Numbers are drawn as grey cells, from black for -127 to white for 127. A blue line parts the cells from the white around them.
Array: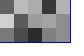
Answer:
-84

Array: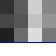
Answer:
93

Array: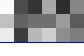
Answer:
56

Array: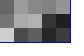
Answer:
-32

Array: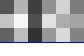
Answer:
-77

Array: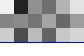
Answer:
59

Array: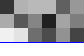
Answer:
-17
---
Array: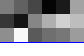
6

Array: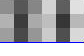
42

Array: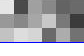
38

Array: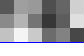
-11

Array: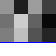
-29

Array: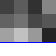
-56

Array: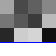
-68
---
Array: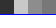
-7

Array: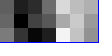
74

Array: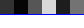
-41

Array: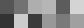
54

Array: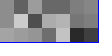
52

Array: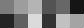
52
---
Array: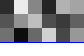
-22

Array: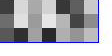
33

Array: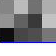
-49

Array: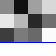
-22

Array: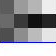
59

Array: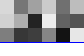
-65
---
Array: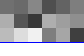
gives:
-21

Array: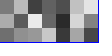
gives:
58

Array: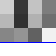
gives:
-72

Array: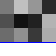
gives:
64

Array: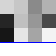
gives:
71

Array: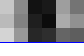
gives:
10

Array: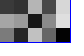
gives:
-77

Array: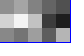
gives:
37
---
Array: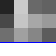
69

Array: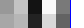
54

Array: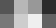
77

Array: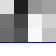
-58

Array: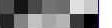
4

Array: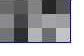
-59

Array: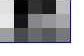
-104
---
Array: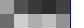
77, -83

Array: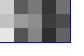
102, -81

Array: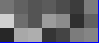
80, -88

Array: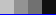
67, -111

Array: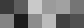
73, -99

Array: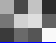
121, -83

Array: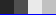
106, -89

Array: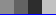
66, -82
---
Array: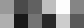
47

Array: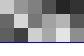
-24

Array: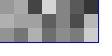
48

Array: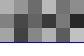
1

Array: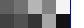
-61

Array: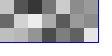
-22

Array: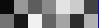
-11

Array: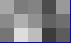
10
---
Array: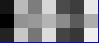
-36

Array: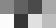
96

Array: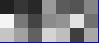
98

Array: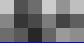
-60

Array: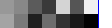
-103

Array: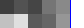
-25

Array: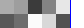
88
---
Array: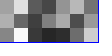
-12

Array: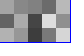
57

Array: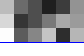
19

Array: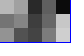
-116

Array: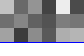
-52

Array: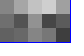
32

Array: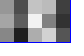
-64

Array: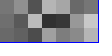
-9

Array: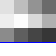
-20

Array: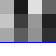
-27
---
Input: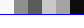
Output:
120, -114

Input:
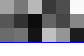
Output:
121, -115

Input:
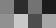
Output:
72, -99

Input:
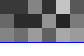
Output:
68, -90

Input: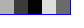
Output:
93, -124

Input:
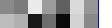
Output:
106, -117
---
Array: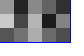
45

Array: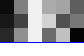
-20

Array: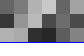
-88

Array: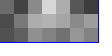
-14

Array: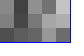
-26

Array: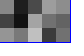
64

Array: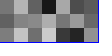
-70

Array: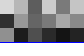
-85

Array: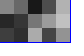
43

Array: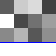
53
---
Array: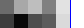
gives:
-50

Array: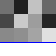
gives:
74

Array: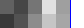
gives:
12

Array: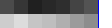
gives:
47

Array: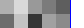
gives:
-74

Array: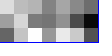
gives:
17

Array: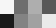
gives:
3

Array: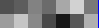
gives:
-104

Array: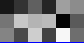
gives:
58

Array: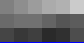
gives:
-27
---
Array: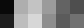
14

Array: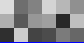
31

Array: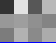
30

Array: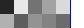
19

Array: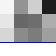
-24

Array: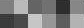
23

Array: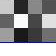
122

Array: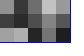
-49

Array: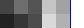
-51
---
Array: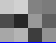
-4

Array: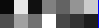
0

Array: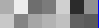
-4

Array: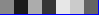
-74

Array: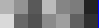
59

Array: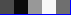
120
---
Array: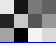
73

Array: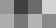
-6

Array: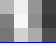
119

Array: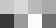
26

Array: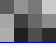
-63

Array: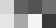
41

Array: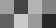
74
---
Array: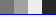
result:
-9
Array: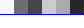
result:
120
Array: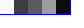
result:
121
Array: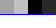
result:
35
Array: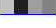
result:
64
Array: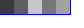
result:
-69
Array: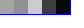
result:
36
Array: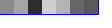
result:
10
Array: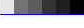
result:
101
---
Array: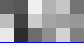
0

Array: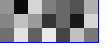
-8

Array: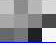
118

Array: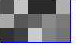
-12

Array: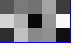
-111

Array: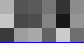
-16

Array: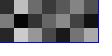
42

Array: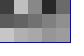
28

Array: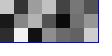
78
